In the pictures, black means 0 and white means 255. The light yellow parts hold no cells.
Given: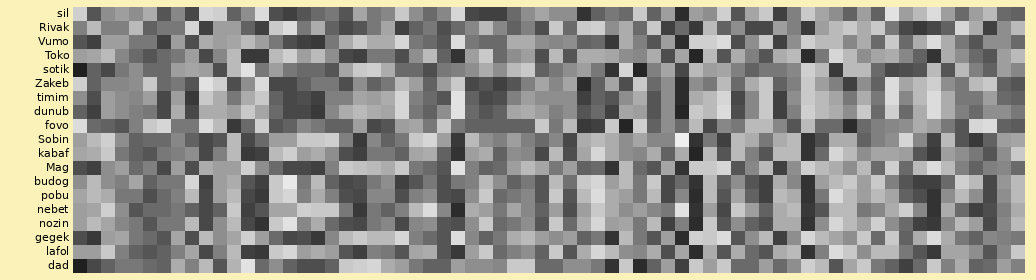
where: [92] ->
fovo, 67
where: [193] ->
Mag, 20
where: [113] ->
budog, 35
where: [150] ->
budog, 66
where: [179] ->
dad, 11

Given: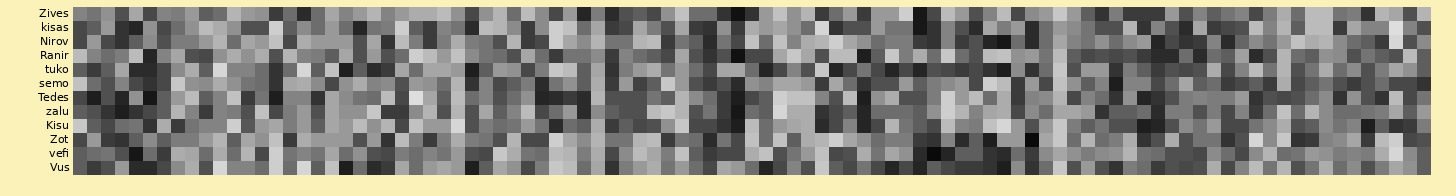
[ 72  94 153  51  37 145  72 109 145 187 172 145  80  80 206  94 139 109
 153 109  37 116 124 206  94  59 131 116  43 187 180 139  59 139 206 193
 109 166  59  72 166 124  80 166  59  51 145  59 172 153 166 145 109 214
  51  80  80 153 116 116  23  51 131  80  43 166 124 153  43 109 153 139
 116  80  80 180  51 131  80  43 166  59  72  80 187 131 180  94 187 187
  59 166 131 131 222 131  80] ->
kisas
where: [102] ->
Nirov, 83
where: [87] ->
Kisu, 12
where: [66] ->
semo, 40
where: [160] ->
Ranir, 83

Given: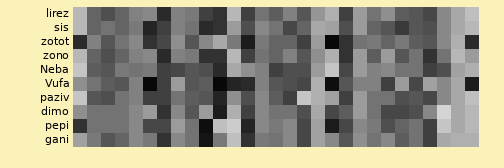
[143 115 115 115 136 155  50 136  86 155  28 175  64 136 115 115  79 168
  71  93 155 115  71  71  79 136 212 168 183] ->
dimo
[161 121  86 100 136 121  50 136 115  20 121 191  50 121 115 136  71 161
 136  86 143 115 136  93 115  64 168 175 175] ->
gani
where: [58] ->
sis, 23
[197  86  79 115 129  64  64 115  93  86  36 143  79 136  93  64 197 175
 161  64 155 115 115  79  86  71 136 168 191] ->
paziv
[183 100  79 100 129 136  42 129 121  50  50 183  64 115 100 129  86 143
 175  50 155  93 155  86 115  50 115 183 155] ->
zono
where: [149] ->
lirez, 17
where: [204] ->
pepi, 11

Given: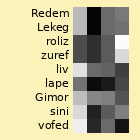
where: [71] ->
lape, 3
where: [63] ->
liv, 3
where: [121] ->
Redem, 3
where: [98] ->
liv, 2

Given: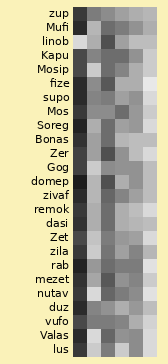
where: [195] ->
Zet, 1
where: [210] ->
vufo, 5
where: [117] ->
zila, 2
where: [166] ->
mezet, 1

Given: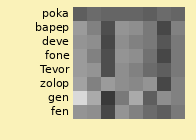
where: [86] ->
deve, 6
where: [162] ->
zolop, 0
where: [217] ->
gen, 0
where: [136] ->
zolop, 4
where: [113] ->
fone, 5

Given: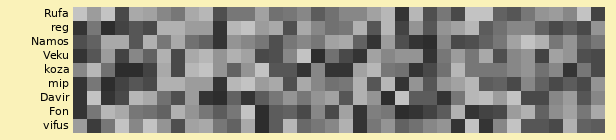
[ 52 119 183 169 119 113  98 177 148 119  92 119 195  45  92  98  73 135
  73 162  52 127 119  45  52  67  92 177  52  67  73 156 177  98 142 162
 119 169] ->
Fon
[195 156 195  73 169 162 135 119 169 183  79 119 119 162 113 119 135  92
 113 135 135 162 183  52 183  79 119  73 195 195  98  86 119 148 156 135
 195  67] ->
Rufa
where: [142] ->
Fon, 34
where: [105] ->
vifus, 16
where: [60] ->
vifus, 1
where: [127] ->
Fon, 21
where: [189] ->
Davir, 29

